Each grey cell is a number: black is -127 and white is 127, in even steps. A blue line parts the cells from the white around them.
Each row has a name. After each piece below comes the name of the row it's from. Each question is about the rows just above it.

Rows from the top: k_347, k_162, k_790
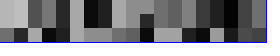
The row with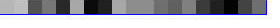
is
k_347
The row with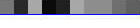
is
k_347
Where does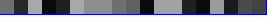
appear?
k_790
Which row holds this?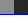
k_162
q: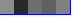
k_162

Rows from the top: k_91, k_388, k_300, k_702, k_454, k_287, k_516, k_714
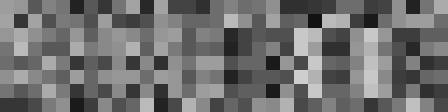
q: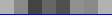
k_714
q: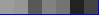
k_287
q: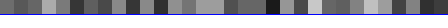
k_454
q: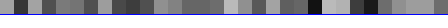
k_388
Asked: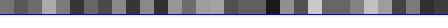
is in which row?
k_516
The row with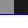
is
k_714

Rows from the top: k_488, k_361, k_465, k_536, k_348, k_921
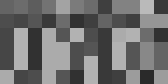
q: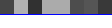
k_536
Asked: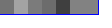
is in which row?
k_488
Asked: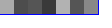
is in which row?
k_536
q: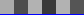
k_348
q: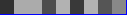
k_348
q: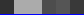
k_536

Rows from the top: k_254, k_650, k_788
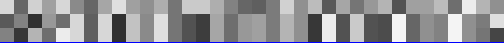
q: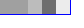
k_254
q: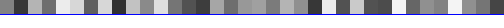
k_788
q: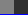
k_650
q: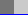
k_254
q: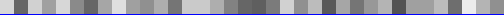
k_254

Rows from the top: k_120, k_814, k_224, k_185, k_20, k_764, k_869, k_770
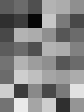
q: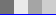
k_770
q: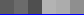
k_120
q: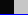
k_814
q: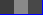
k_869
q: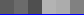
k_185

